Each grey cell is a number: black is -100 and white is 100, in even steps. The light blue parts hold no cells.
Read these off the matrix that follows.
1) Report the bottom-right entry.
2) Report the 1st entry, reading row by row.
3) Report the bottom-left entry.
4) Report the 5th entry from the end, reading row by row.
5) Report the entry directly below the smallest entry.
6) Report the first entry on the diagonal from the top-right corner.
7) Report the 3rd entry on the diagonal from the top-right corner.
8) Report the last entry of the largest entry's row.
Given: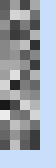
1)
-54
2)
-28
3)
-37
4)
-54
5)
84
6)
32
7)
-45
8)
66

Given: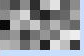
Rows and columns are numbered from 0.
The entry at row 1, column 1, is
33
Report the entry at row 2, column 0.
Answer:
-92
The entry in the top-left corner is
-10
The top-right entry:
9
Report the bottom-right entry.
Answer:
-56
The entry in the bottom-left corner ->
42
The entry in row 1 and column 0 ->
9
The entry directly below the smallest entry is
-1

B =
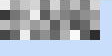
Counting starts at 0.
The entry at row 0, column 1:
31
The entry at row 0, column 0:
86
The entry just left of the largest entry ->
40
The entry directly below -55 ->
48
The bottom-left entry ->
-45
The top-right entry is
66
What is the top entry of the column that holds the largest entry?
48
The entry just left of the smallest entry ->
-27
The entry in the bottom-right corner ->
-65
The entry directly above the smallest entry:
40
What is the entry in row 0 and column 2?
56
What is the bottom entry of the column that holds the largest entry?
95
